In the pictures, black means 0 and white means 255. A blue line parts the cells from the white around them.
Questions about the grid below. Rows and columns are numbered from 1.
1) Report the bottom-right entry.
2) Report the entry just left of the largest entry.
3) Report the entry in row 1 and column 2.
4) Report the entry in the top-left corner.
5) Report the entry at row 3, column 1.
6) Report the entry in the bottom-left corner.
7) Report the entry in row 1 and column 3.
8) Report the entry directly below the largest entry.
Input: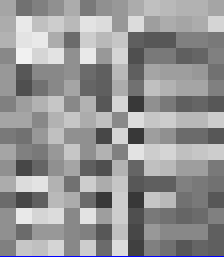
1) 95
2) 136
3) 113
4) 165
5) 178
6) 128
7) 128
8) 87

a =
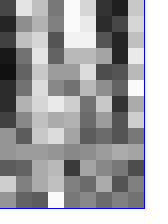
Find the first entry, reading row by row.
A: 71
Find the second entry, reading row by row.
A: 228
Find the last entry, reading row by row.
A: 114
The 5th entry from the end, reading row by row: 120
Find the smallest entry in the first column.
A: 17
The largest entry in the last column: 250
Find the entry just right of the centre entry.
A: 114
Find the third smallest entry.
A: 31
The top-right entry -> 200
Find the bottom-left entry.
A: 149
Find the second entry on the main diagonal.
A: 142
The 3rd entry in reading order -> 192
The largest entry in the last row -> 250
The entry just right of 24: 114
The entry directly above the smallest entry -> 24
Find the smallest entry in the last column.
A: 77
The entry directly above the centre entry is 114
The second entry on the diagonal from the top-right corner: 71
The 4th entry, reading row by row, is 120
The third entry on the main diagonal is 214
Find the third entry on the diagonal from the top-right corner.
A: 84
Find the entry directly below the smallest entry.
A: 44
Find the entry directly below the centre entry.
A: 178
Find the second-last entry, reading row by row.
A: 128
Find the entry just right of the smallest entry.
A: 99
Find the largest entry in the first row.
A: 250

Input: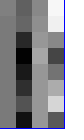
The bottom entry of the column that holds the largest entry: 89
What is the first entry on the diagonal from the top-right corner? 247
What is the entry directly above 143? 136
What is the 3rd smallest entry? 25
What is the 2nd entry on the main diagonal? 102
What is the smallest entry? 2
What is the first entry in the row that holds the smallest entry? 122
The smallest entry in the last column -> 69
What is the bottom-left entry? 122
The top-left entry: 128

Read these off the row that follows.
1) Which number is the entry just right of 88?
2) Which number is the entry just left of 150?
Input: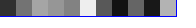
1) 18
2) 165

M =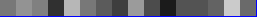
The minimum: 27
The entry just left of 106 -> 203
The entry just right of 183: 120

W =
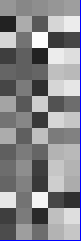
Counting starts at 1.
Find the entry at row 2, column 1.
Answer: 34
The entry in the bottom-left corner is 76
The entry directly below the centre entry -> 191
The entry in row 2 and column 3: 88
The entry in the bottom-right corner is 198
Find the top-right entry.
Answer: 158
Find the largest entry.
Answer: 251
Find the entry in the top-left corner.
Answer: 150
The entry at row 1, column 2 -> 135
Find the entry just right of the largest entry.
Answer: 56
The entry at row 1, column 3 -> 142
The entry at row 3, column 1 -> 214
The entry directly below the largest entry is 34
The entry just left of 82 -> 206
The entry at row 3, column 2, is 115

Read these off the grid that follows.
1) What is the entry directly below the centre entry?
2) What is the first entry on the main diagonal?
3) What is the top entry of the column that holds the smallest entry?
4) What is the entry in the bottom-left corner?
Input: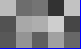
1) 95
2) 188
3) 50
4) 88

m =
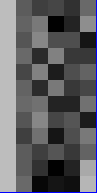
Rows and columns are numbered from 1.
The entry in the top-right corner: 105
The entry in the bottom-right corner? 182
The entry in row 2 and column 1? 189
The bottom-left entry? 189
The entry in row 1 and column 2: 92
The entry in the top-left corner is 189
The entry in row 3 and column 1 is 189
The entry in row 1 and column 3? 63
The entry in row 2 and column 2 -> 99
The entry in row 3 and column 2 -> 85
